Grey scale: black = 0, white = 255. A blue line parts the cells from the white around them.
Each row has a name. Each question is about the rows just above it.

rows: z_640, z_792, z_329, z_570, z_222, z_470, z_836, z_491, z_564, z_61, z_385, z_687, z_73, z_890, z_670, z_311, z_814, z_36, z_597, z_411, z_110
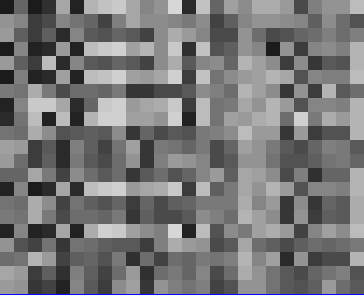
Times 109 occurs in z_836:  4
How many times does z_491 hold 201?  4
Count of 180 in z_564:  3
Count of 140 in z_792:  5
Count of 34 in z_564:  3

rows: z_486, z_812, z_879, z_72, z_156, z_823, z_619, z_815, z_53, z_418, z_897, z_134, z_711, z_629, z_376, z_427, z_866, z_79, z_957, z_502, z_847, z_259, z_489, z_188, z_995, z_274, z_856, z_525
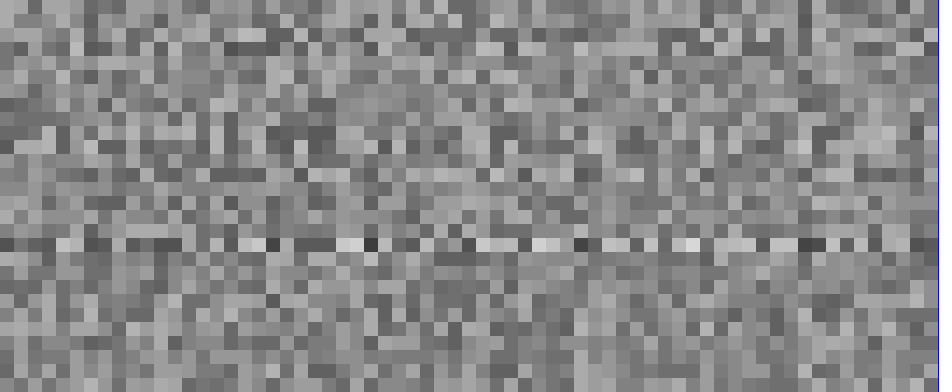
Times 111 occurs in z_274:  5
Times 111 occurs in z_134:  9
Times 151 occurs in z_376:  6
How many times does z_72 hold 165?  2
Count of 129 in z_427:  4
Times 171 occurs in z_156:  5
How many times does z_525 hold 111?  7

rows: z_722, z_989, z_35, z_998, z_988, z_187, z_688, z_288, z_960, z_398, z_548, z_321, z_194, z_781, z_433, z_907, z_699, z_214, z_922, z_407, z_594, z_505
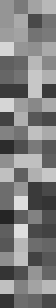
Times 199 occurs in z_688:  1
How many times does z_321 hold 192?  2

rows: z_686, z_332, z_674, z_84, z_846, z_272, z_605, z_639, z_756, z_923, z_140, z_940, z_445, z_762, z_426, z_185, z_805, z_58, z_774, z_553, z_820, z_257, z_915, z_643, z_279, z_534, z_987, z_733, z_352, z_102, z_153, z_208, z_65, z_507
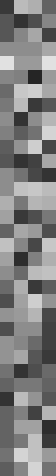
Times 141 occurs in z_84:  3
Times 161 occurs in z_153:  2
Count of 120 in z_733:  2
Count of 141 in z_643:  2
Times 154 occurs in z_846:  2

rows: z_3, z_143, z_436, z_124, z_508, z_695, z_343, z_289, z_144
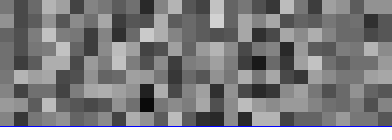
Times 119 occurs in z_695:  6
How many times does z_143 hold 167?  3
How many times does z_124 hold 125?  2

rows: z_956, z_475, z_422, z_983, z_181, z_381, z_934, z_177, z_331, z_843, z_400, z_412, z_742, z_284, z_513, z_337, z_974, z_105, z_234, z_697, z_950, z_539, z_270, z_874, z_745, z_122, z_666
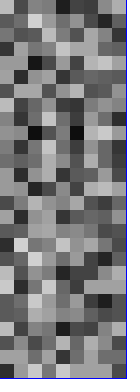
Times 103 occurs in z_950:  1
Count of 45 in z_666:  1
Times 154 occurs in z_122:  0
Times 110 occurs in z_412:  2
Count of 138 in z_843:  1
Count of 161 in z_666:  3
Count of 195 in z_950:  0

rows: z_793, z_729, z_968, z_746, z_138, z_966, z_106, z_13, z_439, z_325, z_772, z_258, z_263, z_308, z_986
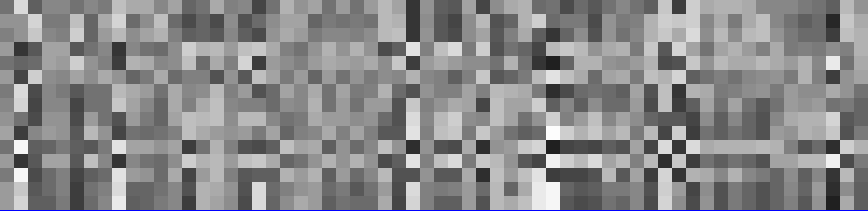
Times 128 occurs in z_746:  5
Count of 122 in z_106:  6
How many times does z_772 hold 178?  6
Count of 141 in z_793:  1
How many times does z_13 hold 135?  7
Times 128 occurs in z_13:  4
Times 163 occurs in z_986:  1

